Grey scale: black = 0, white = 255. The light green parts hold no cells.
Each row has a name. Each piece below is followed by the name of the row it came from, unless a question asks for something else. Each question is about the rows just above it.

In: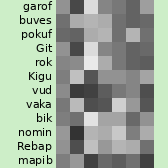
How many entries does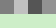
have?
4
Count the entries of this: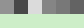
6
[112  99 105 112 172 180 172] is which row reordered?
buves
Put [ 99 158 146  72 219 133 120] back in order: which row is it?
garof
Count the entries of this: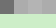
4

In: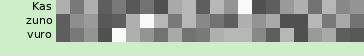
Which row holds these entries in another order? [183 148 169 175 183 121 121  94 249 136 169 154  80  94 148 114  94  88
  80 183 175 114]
vuro
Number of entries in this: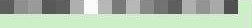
17
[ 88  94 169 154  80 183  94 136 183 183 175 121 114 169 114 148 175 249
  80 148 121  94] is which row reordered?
vuro
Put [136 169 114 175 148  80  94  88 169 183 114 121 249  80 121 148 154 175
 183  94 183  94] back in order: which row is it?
vuro
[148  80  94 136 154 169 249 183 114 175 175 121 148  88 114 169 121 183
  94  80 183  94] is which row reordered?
vuro
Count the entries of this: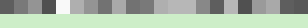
22
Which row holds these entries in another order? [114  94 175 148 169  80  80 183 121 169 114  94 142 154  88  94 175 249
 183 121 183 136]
zuno

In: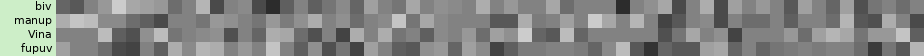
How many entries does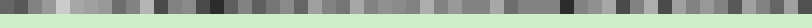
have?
58
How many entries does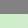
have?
2
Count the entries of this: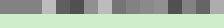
16

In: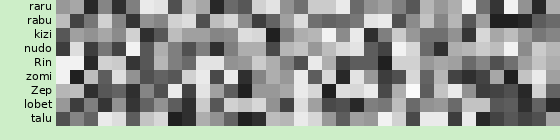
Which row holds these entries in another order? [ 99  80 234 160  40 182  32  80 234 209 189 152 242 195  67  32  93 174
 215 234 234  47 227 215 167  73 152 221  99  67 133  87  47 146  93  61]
zomi
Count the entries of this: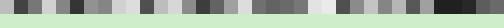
36
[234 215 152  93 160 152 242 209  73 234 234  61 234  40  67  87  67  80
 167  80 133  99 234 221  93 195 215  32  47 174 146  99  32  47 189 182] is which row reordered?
talu
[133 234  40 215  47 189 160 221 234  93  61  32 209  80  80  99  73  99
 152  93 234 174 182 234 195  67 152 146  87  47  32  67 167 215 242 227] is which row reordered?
zomi
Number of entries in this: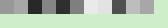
11
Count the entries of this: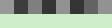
8
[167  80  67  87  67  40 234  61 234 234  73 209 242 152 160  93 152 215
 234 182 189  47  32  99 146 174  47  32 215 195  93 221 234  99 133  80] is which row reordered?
talu

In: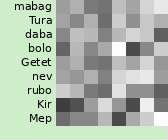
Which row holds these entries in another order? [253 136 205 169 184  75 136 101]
bolo
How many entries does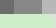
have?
4
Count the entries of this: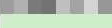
8

